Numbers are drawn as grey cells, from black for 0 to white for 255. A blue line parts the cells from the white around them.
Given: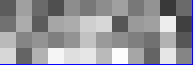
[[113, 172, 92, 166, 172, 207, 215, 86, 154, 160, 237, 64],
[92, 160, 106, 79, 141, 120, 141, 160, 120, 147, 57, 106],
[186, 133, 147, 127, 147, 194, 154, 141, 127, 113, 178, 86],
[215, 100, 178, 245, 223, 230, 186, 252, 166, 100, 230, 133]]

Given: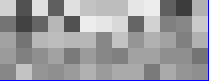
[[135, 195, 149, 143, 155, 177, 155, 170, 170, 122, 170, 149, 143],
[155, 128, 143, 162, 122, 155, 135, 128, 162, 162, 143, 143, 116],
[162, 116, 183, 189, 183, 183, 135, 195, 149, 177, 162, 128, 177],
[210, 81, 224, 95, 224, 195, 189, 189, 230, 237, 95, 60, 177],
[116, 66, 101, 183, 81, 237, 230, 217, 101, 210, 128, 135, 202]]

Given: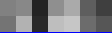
[[116, 178, 41, 190, 198, 108, 86],
[129, 136, 35, 143, 170, 94, 63]]

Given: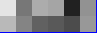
[[185, 132, 97, 89, 76, 152],
[228, 119, 172, 165, 33, 146]]

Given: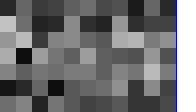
[[150, 186, 59, 131, 138, 102, 88, 172, 180, 123, 144],
[110, 131, 35, 117, 88, 66, 73, 88, 53, 53, 73],
[194, 110, 35, 41, 138, 47, 35, 150, 47, 66, 66],
[41, 102, 59, 66, 95, 110, 73, 81, 27, 102, 41],
[131, 95, 117, 110, 123, 123, 95, 131, 117, 186, 123],
[21, 41, 102, 14, 88, 102, 110, 144, 53, 138, 66],
[172, 14, 157, 117, 95, 157, 95, 88, 81, 150, 81]]

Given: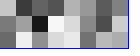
[[106, 239, 144, 218, 233, 114, 185, 173],
[122, 160, 23, 247, 218, 137, 77, 205],
[198, 59, 99, 83, 179, 152, 91, 129]]

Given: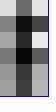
[[221, 105, 228],
[159, 62, 182],
[152, 55, 174],
[166, 41, 234],
[131, 15, 68],
[119, 7, 90]]
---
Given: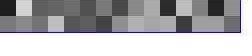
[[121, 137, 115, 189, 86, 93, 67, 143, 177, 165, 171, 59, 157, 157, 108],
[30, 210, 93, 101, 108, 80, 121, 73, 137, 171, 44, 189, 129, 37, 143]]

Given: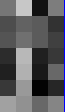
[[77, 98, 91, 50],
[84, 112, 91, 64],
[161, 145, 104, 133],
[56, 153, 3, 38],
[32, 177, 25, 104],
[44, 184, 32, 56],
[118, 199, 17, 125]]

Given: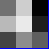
[[68, 141, 95],
[113, 206, 3],
[185, 234, 30]]

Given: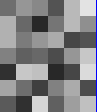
[[90, 48, 213, 96, 158, 192],
[129, 96, 104, 76, 150, 199],
[177, 104, 40, 117, 185, 143],
[165, 110, 63, 129, 171, 76],
[177, 123, 150, 171, 70, 83],
[110, 150, 136, 83, 185, 227],
[48, 199, 192, 40, 70, 219]]

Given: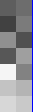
[[144, 80],
[94, 109],
[65, 123],
[245, 130],
[87, 159],
[195, 180],
[215, 201]]

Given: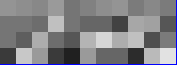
[[117, 94, 173, 109, 86, 180, 214, 173, 192, 78, 123],
[117, 117, 109, 192, 117, 102, 102, 66, 167, 161, 86],
[148, 142, 136, 154, 117, 129, 142, 148, 123, 136, 123],
[58, 200, 154, 58, 32, 154, 102, 102, 44, 186, 226]]

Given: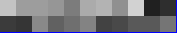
[[59, 53, 137, 97, 111, 131, 66, 73, 89, 89, 117],
[195, 157, 157, 150, 124, 171, 179, 144, 210, 32, 46]]

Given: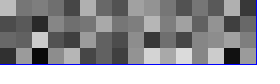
[[76, 89, 41, 134, 111, 118, 169, 118, 126, 182, 126, 161, 97, 147, 63, 104],
[104, 97, 204, 82, 63, 155, 97, 76, 141, 56, 111, 70, 134, 141, 161, 126],
[189, 118, 126, 111, 70, 176, 104, 82, 161, 147, 118, 82, 118, 89, 176, 56],
[48, 155, 9, 141, 182, 70, 97, 63, 147, 212, 169, 219, 134, 204, 17, 155]]
